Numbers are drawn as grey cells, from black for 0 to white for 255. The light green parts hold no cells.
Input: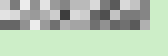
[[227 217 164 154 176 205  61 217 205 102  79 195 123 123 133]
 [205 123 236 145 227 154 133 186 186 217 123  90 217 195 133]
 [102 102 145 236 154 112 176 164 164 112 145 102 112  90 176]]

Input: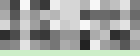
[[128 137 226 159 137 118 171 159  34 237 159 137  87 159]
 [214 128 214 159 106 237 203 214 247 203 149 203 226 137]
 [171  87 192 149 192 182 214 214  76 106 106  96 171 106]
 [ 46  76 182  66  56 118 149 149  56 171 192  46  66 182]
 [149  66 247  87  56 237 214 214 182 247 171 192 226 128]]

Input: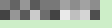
[[ 67 150  90 203 109  67 234 191 213  78]
 [129 100 150  90 120 120 162 141 162 141]]

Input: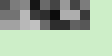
[[162 162 184 193 106  45  45  97  87]
 [ 78 124 135  21 106  68 153  68 124]
 [115 115 184  57  45  12 174 174  57]]

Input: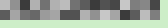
[[ 92 165 114 104 155 165  82  82 177 145 199 165  59  92 188 126]
 [188 145  59 177 114 177 188 114  92  59  82  71 199 126 135  71]]

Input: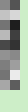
[[116 235]
 [195 215]
 [126 158]
 [146 137]
 [167  93]
 [137  84]
 [185  63]
 [ 72  51]
 [116  30]]
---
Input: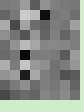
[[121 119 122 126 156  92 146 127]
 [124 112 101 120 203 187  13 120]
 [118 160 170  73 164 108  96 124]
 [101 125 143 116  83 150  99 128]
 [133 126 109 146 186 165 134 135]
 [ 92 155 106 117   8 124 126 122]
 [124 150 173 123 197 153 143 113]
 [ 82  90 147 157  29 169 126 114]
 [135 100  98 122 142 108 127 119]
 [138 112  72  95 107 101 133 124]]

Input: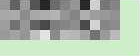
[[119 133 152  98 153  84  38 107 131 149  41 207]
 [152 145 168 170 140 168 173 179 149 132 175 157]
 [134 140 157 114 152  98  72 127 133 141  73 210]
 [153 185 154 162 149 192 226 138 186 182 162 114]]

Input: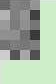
[[125 147 105 130]
 [148  65 178 128]
 [144 117 153 124]
 [112  58 144 143]
 [120 126 115 125]
 [167  80 204  86]]

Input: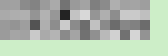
[[164 158 160 161 139 131 155 170 115 154 163 127 139 175 162]
 [202 191 170 174 176 148 178 151  35 195 216 149 175 141 201]
 [129 108 154 148 158  83 175 141 203 139 109 193 138 108 135]
 [213 147 155 165 162 201 170 180 138 164 113 144 185 209 113]]

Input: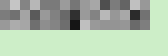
[[192 152 148 197 132 183 123 122 155 118 154 167  79 124 100]
 [ 43 114 124 113 164  90 153 129 105  48 154 131 184 151 168]
 [106 126 153 172 166 111 142 132 110  21 191 153 148 148 150]]

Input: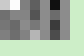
[[ 16 141 202 252 127  95 141]
 [108 140 112 133 132  84 140]
 [ 59 141 118 106 139 120 141]
 [ 76 139 127 110 130 181 139]]
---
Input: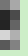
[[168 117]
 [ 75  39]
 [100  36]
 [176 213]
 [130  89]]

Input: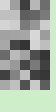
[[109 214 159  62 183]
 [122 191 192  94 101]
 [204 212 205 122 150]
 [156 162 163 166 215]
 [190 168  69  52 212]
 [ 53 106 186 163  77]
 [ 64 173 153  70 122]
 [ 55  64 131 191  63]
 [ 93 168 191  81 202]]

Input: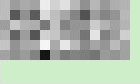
[[179 188 157 170 162 236 210 224 184 144 183 153 174]
 [184 188  88 145  91 218 190 167 133  82 157 133 148]
 [180 158 200 179 174 120 194 131 149 149 203 178 162]
 [206 178  99 157  85 208 197 161 151 117 227 129 157]
 [162 196 147 169 171 245 169 231 185 138 165 149 186]
 [161 162 144 155 131  21 152 123 131 125 117 154 148]]

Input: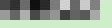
[[128  72  49 107  16  42 123 209 104 202]
 [167 154 101 174  72 121 148  64  99  89]]

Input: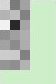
[[162 214 123]
 [130 180 190]
 [165 241  41]
 [174 144 160]
 [173 162 140]
 [129 204 202]
 [178 149 143]]

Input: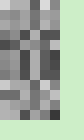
[[136 214 177 177  96 218]
 [155 149 139 161 118 163]
 [148 168 151 164 113 179]
 [ 84 120 140  77 176  82]
 [188  76  94 155 139 107]
 [ 67 142 155  71 175  93]
 [ 74 136 150  75 174  92]
 [ 85 123 141  79 174  86]
 [133 202 170 167 103 204]
 [191 110 110 176 118 148]
 [129 178 160 151 119 175]
 [ 56 179 175  80 162 125]]

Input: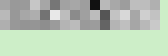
[[176 166 153 154 198 166 118 162 167 158  17 185 168 157 190 189]
 [194 185 152 167 174 115 232 189 139 160 188  85 195 216 167 207]
 [201 175 152 148 149 142 155 180 187 154 156 100 180 191 166 184]]

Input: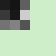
[[ 95  29  20]
 [205  57  24]
 [ 83 115 130]]

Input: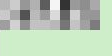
[[169 184 204 151 177  93 245  51 154 142]
 [150 201 169  83 186 155 218 100 207 151]
 [124 158 209 144 194 192 184 118 195 161]]
